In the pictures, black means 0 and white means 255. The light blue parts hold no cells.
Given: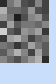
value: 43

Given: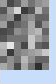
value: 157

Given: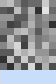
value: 177

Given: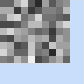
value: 101

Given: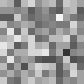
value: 187

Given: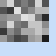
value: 154
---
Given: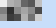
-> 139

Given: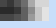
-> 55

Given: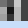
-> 185

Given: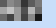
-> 152

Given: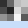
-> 218

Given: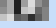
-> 32
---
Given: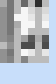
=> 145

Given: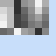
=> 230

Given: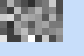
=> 203

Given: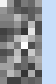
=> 136

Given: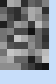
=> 127

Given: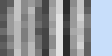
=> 96

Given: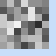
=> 201

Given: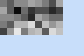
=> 138

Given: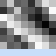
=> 249
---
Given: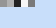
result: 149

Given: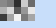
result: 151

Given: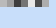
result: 159

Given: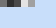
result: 115

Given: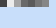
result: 118

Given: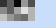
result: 137

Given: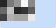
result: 136

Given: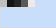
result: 89
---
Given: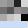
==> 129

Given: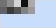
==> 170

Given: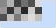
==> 66

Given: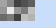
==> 191

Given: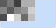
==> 207

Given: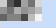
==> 188
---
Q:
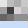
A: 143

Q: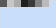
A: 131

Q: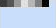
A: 125

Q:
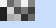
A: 49

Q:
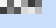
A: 230

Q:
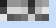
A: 101
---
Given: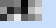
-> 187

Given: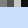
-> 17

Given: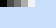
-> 243

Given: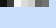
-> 115

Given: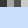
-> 203

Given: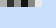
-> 232
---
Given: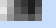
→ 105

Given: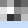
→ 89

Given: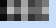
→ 39

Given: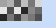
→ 67

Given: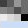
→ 205

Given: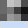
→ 137

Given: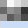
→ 119

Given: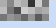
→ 135

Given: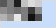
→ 231

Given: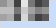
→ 77
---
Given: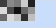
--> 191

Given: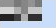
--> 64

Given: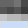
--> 184

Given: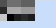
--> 29

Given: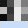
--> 235

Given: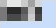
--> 73

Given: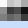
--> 114

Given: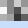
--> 53
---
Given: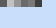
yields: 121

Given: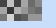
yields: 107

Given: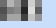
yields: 207

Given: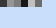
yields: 192

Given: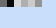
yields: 203

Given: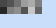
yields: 171

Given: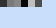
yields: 191
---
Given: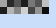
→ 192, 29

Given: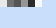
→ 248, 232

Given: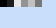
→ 119, 3

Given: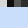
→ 45, 214

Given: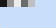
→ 191, 22

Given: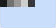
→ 56, 26

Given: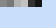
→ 20, 135

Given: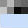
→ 102, 198

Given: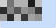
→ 191, 162

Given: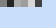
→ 66, 128
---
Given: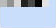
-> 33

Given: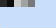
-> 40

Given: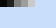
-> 33

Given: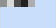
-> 76

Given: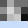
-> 58

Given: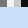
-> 117

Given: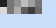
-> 61
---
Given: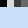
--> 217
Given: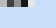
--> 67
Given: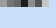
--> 117
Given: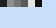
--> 142
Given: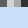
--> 209
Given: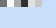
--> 250
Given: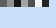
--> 147
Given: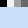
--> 243
